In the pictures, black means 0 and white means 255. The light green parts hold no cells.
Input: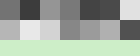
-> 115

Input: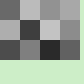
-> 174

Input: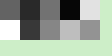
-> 99

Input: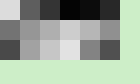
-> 115

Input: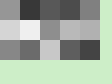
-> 213

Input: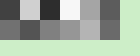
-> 65
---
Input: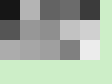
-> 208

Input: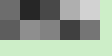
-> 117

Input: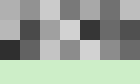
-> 80

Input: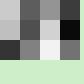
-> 10

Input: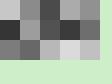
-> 110

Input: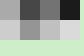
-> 218
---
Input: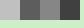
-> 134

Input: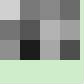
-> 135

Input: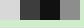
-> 17

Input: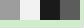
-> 26

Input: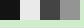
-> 68

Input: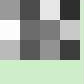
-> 230
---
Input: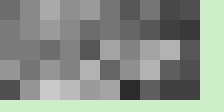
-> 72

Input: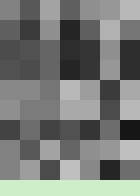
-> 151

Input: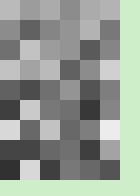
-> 171

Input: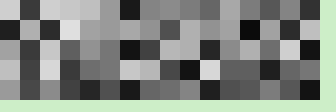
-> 132

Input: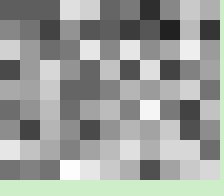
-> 201

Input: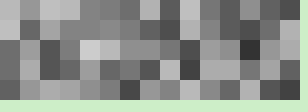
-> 97

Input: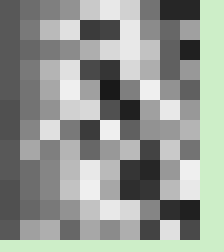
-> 38
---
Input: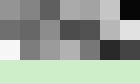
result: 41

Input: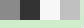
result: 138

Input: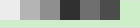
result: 76

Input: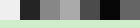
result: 36

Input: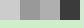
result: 153

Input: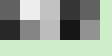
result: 40

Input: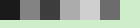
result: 61

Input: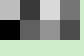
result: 57

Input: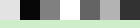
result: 50
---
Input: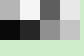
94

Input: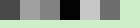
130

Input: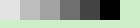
162

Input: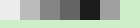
133

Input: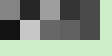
158

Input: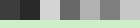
212

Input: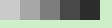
125

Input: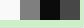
11

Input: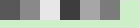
231
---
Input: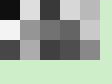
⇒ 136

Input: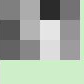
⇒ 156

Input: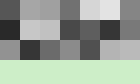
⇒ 186

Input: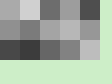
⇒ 189

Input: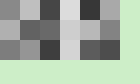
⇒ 77

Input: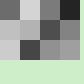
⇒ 159

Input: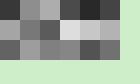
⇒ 113

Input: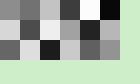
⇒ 147

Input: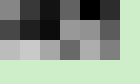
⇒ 127
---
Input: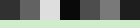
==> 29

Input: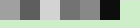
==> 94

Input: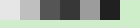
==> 55

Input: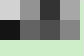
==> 51

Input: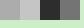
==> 116

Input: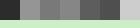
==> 79

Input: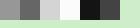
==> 67
